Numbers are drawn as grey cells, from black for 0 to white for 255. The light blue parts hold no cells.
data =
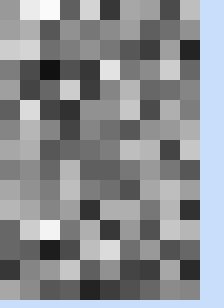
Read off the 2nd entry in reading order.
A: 235
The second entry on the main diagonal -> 175
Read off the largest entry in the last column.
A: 198
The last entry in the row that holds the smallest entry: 103
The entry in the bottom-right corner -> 133
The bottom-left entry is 167
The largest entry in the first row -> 250
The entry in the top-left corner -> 153
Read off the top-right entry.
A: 190
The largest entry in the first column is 205
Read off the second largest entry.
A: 243
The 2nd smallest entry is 29
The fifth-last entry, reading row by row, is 61
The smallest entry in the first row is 55
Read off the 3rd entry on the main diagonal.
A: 111
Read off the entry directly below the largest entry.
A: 87
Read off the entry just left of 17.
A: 75
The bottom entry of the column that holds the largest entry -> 87
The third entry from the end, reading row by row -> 103
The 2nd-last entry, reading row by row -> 139
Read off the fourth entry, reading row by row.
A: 95
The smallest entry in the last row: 35
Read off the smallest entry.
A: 17
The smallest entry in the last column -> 35

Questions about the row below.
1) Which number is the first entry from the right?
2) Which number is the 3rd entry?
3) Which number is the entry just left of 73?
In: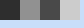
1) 204
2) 73
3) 145

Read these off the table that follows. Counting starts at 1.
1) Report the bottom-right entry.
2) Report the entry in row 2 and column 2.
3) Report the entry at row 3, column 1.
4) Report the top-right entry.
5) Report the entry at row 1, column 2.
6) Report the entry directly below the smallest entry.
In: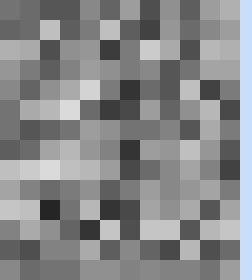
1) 157
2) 107
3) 176
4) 176
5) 107
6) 144

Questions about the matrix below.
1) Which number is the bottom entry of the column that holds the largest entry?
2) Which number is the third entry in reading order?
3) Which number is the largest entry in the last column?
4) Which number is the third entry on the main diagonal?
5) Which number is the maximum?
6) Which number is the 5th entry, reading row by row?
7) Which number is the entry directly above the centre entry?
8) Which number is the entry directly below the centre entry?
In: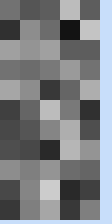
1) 166
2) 93
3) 196
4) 160
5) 204
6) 93
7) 56
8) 133

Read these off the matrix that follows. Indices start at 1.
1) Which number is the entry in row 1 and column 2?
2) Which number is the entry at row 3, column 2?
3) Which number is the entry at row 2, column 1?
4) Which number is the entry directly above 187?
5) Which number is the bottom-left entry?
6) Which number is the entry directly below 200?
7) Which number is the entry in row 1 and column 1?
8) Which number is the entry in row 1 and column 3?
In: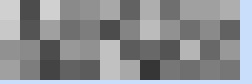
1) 76
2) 138
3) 200
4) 174
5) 160
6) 145
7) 208
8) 208

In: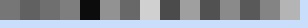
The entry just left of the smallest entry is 126
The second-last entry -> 132
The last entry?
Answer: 180
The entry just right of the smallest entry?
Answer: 146

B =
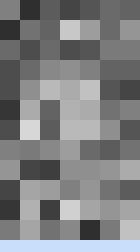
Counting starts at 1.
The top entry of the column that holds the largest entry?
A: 47
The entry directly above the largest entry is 171
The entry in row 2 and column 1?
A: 47
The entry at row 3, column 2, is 77
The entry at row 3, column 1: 106
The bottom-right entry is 193
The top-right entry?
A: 99
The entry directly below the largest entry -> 122
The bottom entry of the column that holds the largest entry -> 165
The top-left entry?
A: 128
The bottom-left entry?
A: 122
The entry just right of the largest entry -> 92
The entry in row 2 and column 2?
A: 114
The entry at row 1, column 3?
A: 92

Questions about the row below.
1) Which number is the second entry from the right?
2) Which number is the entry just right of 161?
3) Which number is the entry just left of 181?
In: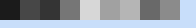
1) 105
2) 181
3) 161

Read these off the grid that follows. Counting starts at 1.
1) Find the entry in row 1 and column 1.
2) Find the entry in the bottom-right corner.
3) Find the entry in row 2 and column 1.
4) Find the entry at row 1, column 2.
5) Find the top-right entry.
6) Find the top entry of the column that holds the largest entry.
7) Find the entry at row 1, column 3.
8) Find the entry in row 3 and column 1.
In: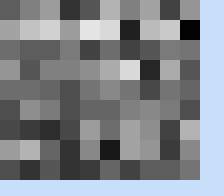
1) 93
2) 116
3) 163
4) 128
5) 149
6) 86
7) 156
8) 109

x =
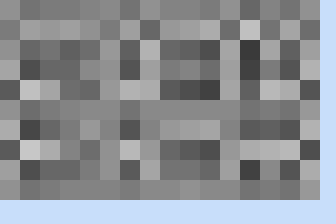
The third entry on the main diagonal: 115
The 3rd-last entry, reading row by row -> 123
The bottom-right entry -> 152
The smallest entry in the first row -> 103
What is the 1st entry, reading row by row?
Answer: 145
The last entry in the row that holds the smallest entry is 159
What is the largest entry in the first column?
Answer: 172
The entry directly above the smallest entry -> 192
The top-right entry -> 145
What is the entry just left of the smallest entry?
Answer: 165
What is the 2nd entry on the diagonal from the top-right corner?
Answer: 165
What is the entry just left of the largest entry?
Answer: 90
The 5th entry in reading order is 131
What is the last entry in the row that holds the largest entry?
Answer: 78
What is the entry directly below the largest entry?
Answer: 78
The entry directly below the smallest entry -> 65
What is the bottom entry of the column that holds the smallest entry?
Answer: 115
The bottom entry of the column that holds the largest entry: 115
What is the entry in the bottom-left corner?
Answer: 145
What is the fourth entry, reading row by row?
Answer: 123
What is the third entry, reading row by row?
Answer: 123
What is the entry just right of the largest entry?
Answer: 172

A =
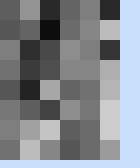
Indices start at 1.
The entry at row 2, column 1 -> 86
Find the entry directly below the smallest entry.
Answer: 72
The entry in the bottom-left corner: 113
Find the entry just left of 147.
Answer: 94
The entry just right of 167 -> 100
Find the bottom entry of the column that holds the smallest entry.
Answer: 134
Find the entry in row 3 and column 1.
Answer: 126
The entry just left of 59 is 113
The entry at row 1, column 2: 147
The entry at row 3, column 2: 47
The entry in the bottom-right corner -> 155
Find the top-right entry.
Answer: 41
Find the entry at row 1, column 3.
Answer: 41
